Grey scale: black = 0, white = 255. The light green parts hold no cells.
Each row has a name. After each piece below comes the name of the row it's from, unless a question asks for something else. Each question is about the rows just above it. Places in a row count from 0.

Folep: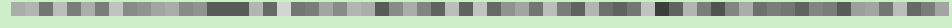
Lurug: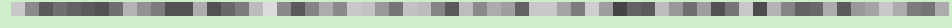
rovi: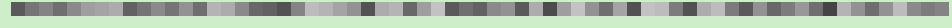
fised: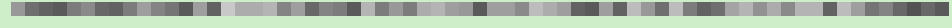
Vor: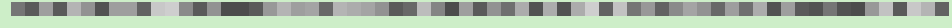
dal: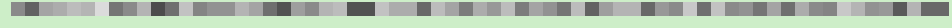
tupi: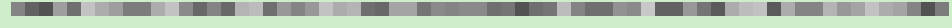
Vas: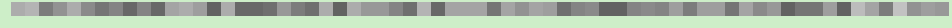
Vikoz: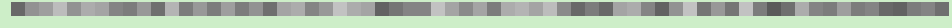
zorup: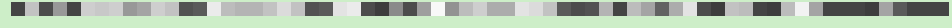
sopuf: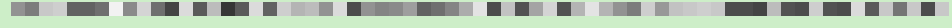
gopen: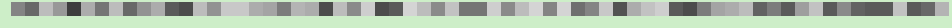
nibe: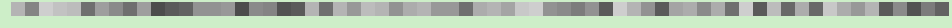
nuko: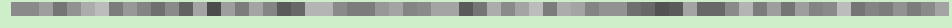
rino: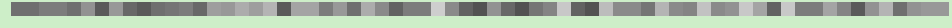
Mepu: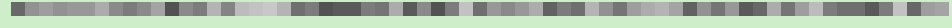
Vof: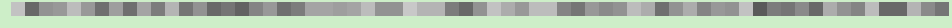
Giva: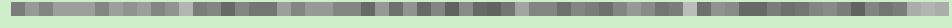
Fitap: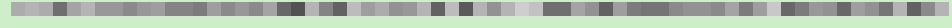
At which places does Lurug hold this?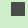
53
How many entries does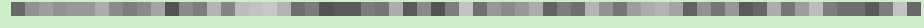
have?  65
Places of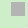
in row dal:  5 9 16 22 43 44 60 64

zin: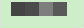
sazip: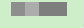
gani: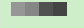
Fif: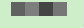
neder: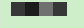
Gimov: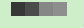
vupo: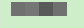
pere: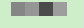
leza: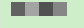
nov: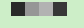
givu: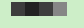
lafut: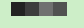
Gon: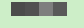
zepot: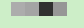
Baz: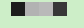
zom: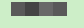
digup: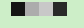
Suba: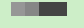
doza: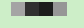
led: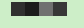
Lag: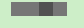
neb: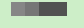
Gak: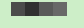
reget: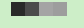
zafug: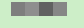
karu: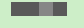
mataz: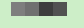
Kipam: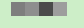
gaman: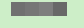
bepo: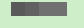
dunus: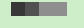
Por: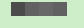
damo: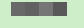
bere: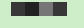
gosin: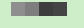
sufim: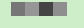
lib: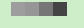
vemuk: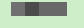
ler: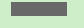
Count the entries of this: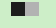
2
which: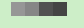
gani
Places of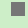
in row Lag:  0 1 3

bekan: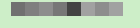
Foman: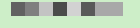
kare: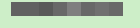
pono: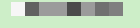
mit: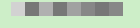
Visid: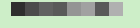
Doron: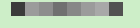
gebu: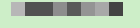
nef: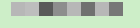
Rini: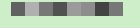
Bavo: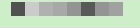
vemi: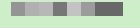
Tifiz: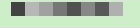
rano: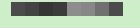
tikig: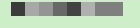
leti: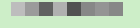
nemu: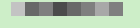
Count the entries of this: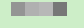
4
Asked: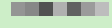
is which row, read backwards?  leti

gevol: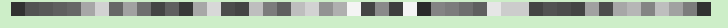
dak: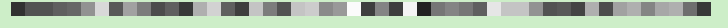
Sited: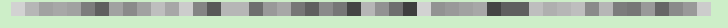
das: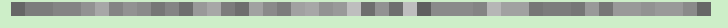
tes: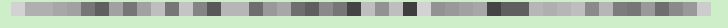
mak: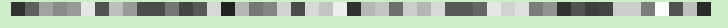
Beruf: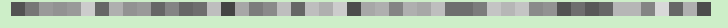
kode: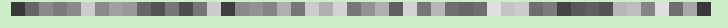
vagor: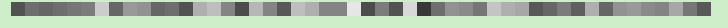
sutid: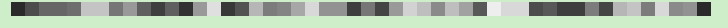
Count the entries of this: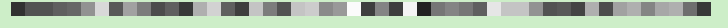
50
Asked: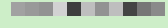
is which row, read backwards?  tes
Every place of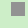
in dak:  5 37
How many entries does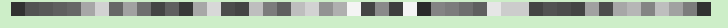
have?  50
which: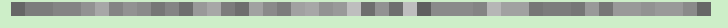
das
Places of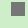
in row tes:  5 8 11 23 44
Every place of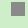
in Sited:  8 22 41 47

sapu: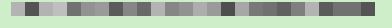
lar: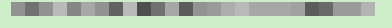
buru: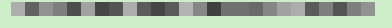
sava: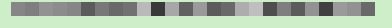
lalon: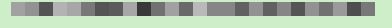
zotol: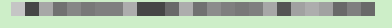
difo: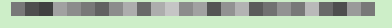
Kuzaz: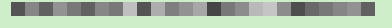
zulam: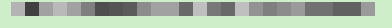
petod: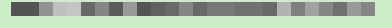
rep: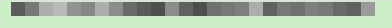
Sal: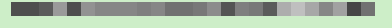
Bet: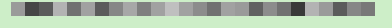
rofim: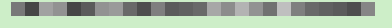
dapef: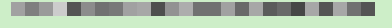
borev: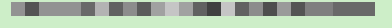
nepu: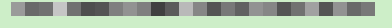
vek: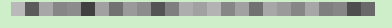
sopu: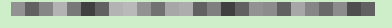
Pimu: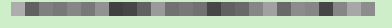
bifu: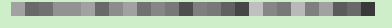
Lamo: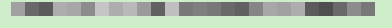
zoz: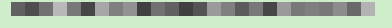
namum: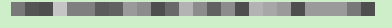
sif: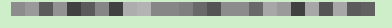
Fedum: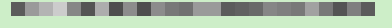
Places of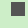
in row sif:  14 22
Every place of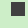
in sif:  4 7 20
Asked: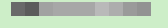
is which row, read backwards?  lar
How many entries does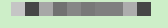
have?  10

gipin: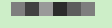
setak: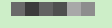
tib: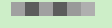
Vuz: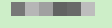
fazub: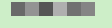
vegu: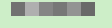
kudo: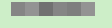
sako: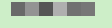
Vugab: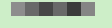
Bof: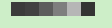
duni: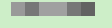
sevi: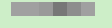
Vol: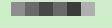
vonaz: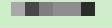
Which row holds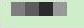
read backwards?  gipin
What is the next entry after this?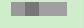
[119]
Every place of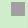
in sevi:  0 1 5

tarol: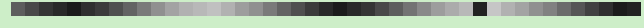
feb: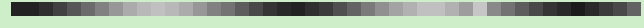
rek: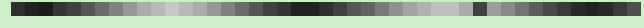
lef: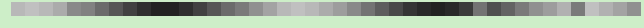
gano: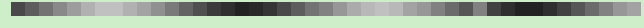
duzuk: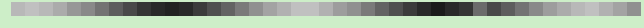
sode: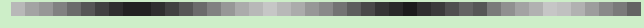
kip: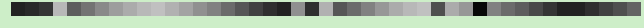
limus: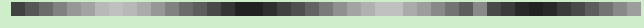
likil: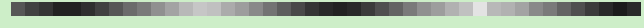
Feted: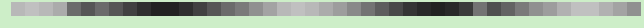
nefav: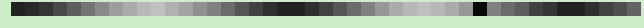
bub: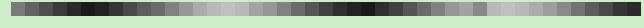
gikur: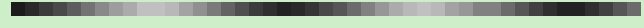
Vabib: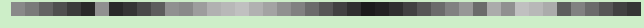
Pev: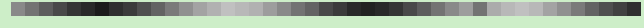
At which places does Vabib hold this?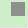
6 11 19 35
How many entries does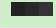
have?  3
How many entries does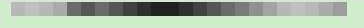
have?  24
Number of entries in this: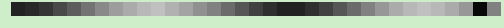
35
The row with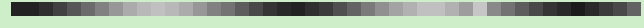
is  feb

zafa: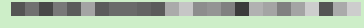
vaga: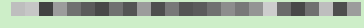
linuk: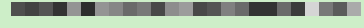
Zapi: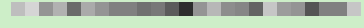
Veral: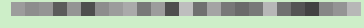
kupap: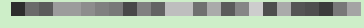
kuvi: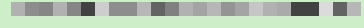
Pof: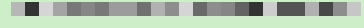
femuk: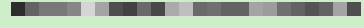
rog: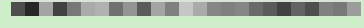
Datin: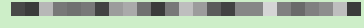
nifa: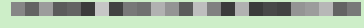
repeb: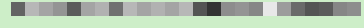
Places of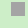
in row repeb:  2 5 9 11
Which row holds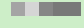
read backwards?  femuk

